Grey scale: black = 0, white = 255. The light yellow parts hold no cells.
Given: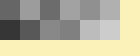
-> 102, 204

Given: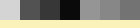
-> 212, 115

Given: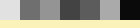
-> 225, 10

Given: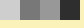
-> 206, 46

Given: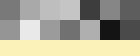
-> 121, 74

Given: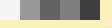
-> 245, 63

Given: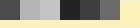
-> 75, 107

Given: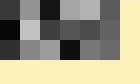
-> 56, 106
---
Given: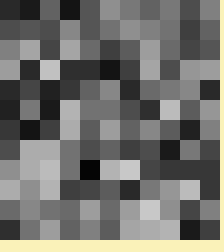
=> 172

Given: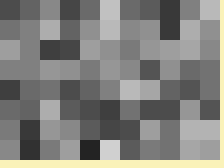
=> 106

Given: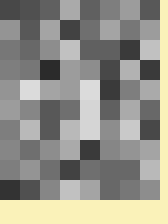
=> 134

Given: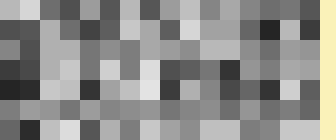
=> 37

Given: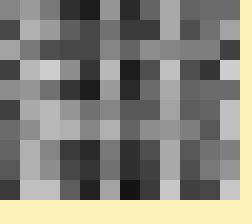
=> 100
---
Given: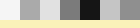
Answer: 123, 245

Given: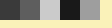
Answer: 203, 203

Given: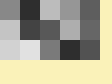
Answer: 88, 225

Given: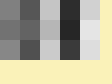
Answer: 182, 229

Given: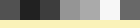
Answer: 149, 247

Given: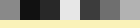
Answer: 231, 231

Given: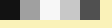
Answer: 247, 247

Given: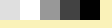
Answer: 152, 255

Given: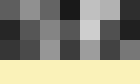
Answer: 86, 206

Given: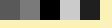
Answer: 0, 203
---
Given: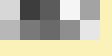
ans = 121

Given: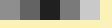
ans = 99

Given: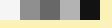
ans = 143

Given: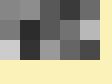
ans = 51

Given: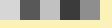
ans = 88

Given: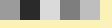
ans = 42

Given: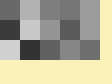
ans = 51

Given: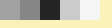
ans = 134
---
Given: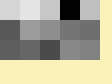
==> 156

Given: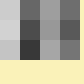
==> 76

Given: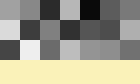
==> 61

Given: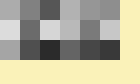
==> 107

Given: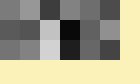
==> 84

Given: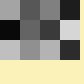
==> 100

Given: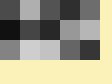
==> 69
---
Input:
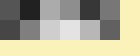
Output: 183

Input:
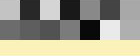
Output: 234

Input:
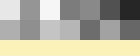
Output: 162

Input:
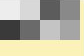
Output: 196

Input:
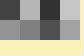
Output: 80

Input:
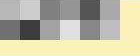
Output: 135

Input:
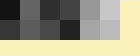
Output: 165

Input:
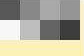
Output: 100

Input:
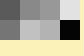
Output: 179
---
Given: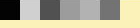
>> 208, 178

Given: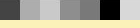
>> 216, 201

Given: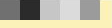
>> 219, 198

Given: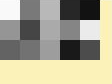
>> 249, 235

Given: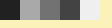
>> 239, 169

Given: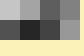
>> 197, 164

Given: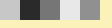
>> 232, 199

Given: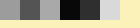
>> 217, 169
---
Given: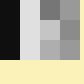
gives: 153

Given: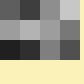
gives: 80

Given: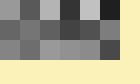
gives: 73

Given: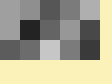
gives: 58

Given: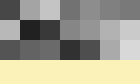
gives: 216

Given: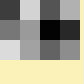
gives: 141

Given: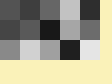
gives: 229

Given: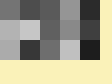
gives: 29

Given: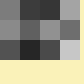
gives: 199

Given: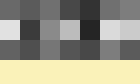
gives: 91
